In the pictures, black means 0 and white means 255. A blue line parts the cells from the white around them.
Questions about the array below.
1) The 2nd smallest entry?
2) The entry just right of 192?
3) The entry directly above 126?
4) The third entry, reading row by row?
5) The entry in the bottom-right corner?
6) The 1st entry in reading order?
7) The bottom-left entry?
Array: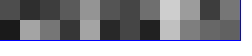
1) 33
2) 126
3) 156
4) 61
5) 97
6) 77
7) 26

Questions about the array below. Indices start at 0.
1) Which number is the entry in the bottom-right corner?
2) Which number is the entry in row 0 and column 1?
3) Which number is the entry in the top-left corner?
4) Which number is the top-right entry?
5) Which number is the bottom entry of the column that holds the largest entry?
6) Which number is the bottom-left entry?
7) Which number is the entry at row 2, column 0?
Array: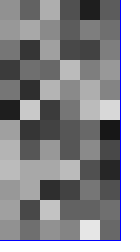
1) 104
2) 98
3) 145
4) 92
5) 230
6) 145
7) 118

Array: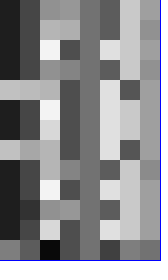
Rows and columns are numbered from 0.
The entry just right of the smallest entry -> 78
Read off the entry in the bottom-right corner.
114
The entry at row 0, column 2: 145
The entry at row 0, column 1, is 70
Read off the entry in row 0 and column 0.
30
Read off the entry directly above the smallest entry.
216
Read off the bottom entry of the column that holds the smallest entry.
9
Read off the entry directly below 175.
78
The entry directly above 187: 70
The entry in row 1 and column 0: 30
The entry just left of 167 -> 193
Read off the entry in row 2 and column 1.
70
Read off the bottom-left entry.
126
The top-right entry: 159
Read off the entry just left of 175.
181
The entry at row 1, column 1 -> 70
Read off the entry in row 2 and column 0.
30

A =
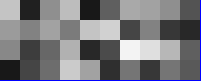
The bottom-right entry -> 89
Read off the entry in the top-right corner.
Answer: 83
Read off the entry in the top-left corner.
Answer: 196
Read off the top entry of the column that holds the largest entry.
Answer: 169
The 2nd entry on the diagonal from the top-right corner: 55
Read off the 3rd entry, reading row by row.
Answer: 143
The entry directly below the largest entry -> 117
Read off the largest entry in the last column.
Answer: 95
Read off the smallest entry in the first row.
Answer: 24
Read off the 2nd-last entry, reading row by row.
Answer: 117
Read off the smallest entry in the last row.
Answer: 24
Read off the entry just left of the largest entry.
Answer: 75

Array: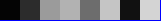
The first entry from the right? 212
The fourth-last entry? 109
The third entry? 155

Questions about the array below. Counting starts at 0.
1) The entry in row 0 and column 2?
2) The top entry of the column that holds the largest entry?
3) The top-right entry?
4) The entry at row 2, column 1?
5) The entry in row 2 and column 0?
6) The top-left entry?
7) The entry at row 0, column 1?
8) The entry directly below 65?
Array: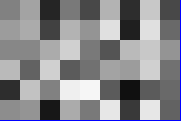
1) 37
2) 72
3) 72
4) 135
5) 135
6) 129
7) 163
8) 171

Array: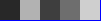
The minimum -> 40
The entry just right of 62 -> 110
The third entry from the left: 62

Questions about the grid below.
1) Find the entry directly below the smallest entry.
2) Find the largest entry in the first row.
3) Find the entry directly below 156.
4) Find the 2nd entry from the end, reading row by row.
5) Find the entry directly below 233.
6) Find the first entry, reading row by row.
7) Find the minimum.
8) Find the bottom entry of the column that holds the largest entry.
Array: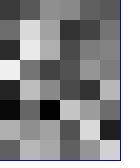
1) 162
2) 143
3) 217
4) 149
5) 116
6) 59
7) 2
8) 96

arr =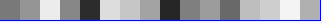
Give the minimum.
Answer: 38
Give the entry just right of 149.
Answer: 236
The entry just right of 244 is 176
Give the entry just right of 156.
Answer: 105

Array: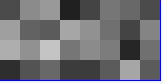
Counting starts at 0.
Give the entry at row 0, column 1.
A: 139
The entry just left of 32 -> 153
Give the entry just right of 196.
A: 118
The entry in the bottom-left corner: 46
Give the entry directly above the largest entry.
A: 91
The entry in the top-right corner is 75
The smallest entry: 32
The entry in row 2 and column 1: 145
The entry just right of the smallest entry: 68
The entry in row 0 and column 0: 75

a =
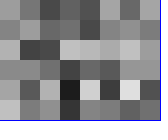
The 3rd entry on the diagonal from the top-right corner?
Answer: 171
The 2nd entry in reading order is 118
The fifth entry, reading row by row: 81
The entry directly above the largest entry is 150
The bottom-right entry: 112
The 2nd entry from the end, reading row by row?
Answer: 97
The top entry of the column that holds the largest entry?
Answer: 104
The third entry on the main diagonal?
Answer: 73
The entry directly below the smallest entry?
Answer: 53
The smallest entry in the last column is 81
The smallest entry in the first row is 73
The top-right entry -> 165
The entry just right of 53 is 132
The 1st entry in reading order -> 157

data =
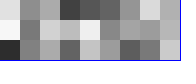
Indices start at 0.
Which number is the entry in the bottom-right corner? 203
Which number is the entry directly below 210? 171
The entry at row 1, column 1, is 121
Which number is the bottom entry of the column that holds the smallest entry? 45
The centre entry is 239
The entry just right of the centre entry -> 136
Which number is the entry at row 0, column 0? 225
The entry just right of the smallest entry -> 129

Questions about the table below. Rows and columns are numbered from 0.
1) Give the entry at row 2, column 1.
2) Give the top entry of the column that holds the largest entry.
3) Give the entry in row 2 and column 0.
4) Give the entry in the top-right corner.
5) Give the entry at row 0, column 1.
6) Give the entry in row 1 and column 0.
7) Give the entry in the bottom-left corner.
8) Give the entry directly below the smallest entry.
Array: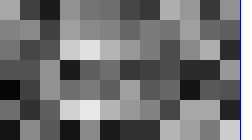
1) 70
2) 116
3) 116
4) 145
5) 64
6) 130
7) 20
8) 110

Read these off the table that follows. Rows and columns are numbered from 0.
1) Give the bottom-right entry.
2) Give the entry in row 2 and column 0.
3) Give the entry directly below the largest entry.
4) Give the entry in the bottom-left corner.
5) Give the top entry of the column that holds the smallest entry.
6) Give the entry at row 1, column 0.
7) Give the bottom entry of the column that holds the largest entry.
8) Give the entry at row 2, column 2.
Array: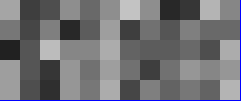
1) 180
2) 33
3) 62
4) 158
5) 165
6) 119
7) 70
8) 188
